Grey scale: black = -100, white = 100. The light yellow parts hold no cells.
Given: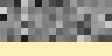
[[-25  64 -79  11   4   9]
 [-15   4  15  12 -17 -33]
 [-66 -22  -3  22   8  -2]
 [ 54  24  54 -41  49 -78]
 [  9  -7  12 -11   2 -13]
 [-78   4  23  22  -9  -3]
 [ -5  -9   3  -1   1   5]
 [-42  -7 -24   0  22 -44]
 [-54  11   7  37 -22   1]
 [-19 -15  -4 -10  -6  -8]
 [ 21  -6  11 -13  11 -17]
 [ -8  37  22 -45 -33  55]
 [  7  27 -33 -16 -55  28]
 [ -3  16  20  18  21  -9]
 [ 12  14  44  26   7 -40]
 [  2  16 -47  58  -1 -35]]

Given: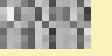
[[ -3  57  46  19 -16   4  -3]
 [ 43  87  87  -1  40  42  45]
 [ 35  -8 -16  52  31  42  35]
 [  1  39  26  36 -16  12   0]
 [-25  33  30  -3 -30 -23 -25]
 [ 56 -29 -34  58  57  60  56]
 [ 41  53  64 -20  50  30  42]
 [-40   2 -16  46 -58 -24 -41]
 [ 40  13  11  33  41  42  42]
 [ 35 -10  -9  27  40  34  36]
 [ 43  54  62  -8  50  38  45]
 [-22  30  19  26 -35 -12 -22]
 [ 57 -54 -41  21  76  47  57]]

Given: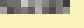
[[-25  27]
 [-12 -38]
 [-12 -17]
 [ 56  -6]
 [ 13 -26]
 [ 29  37]
 [  4 -20]
 [-23 -38]
 [ -8  -4]
 [-52  16]]

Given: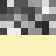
[[-57 -55 -23  58 -45]
 [ 73 -39 -19  62  86]
 [-33 -22  34 -40  84]
 [-34 -42  -1  40 -59]
 [ 22 -45 -50  27  16]
 [ 25 -10  36 -60  13]
 [ 73  94  -6 -69 -69]
 [ -4  56 -14  65  16]]

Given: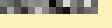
[[ -2 -40]
 [-15  27]
 [-40 -26]
 [ -3 -62]
 [ 12  -6]
 [  5  51]
 [ 16   7]
 [-92 -30]
 [-23 -65]
 [ 68 -86]
 [  4  -4]
 [-21 -38]
 [ 70 -16]
 [-21  -6]]

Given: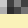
[[ 58  36]
 [-49 -65]
 [  1 -46]
 [-50 -10]]

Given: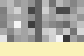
[[ 33  -1   5   0  33  79]
 [ 47  43  28  34   9 -12]
 [ 18  65  32  93  40  22]
 [ 28  28  28  28  28  28]
 [ 13 -45  11 -51  42  11]
 [-22 -22 -22 -22 -22 -22]
 [ 47  62  34  21  59  32]
 [-10  25  23   7  67  64]
 [ 44 -43  40  -2  23  91]
 [ 24 -42  29 -17  57 -56]
 [  4  15  38  27  -9  27]
 [ 24  43  17  51  68   2]]
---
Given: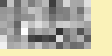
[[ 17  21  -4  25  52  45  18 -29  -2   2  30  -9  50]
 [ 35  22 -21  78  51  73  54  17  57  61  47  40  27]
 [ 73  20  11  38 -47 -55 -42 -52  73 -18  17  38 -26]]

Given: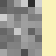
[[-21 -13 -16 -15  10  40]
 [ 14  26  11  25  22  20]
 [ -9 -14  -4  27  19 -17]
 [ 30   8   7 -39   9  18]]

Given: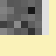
[[  2  -8 -30 -30 -82 -25  75]
 [-50 -38   9 -59 -26 -14  75]]

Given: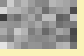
[[ 68  43  41  30  10  24 -13  12  21  26 -40]
 [ 19  15  13  28  16  32   7  23 -11  -2  -5]
 [ 11  -2  34  28  10   6   8  17 -10  -5 -37]]

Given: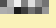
[[ 36  32 -80 -53 -12 -37  18]]

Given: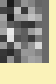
[[-48 -55  50 -55  33 -10 -18]
 [ 16 -26 -38 -56 -59 -19 -18]
 [-53  76 -36 -27 -54  -6 -18]
 [-57 -66 -34  19  18   3 -18]]

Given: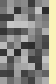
[[ -7  28 -61   0 -14  53 -66]
 [-22  55  51  53  41  13   1]
 [ -8  32   8  47   4 -19 -41]
 [-57  41 -66  34 -15 -42   0]
 [  3 -27  28  31  41 -54  32]
 [ 25 -16   8 -23 -48  10  36]]

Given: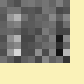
[[-25  -9  -9 -35 -32 -39  -8 -13 -43 -36]
 [-24  -6   2 -30 -29 -22 -16 -11 -44 -14]
 [-37  12  41 -45 -45 -16 -27  -1 -81   8]
 [-38  20  68 -39 -41  11 -41   4 -86  42]]
